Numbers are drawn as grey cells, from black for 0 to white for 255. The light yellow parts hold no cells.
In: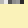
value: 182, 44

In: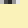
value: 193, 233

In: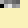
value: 173, 160

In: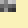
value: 173, 48

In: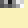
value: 95, 250

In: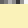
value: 98, 247

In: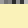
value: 156, 188

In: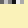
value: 102, 171
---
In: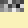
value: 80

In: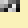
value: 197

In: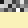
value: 25

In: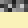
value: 141

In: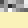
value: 76

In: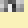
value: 182

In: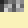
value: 38

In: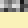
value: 196

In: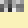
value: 208
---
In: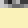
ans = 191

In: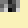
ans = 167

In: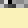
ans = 112

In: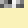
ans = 164

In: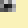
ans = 18

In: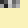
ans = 34

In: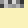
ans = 190

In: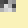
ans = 219
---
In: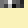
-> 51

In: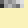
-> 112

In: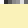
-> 107

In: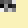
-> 48

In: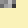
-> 121

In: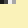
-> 167

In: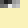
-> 82

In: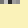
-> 145
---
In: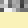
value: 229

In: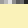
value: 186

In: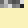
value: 191

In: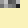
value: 194

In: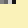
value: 102

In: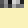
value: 150

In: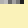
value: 190

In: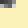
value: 72
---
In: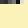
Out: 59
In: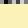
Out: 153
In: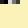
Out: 29
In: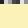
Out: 35
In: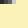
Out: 43
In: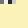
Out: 115
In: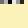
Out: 109
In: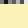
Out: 123
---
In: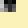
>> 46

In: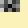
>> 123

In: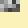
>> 62

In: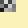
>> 162

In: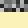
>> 69

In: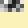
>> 87

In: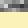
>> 142

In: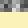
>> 99

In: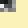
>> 122
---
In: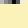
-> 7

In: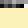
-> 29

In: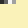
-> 102

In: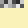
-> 143

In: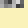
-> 187

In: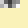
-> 87

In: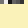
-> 99

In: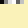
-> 252

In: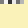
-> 234

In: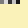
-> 52
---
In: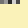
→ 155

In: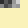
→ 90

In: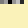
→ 160

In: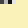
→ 187

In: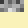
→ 160

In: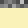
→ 116
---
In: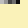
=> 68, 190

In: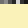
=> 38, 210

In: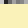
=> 161, 201

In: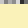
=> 141, 215

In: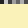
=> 158, 201

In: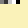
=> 201, 255

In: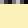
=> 118, 194

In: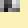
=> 62, 228
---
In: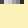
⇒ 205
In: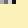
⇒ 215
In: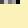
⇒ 118
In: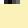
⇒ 10
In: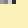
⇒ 209
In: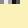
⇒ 164
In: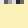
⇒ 164
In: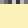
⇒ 66
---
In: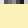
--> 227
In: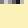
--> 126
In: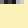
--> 122
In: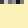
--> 64
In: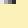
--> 232
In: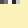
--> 77
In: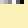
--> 206
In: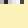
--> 180
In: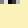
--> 127
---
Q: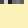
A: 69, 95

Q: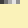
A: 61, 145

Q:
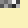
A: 136, 178

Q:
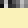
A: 58, 130

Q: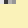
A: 231, 150

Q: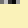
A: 112, 153

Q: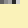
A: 97, 207

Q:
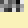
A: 79, 191

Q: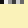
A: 16, 105

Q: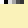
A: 252, 54
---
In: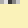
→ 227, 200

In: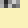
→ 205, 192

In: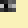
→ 194, 182

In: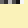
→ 245, 188

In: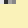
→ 232, 164

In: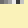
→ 235, 194
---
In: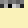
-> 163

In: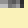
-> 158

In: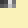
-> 197

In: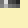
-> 103

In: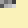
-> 188

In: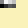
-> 89

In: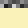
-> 44

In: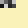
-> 37
